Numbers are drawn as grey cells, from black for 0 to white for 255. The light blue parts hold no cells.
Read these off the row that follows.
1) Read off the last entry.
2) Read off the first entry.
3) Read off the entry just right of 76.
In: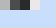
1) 233
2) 183
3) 42

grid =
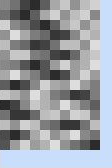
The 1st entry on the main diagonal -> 136
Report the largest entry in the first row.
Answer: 209
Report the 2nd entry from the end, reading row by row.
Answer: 84
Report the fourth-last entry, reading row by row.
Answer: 146
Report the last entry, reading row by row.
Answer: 43
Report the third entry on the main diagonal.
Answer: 114
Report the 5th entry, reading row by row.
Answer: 94
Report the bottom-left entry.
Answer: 84
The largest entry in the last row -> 221
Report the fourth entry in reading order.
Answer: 43
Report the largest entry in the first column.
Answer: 209

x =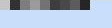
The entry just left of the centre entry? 155
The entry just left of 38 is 92
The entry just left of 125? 50

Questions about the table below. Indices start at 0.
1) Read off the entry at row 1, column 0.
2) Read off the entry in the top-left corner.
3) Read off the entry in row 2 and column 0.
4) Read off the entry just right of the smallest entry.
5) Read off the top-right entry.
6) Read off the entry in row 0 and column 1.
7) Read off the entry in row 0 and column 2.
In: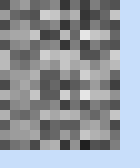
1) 156
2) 73
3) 73
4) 82
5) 82
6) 136
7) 156

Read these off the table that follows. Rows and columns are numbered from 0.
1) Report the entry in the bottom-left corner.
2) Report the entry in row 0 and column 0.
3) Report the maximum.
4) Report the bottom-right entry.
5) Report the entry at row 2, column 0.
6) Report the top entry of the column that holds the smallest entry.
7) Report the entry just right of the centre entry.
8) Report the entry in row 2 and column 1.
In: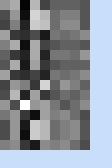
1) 127
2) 150
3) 255
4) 76
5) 67
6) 4
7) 118
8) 127

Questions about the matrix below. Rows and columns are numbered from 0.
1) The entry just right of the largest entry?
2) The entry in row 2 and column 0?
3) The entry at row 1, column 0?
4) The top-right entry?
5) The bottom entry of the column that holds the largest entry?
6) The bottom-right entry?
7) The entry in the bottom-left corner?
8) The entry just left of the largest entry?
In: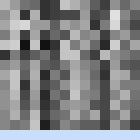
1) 134
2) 166
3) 145
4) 134
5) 155
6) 62
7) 134
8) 83
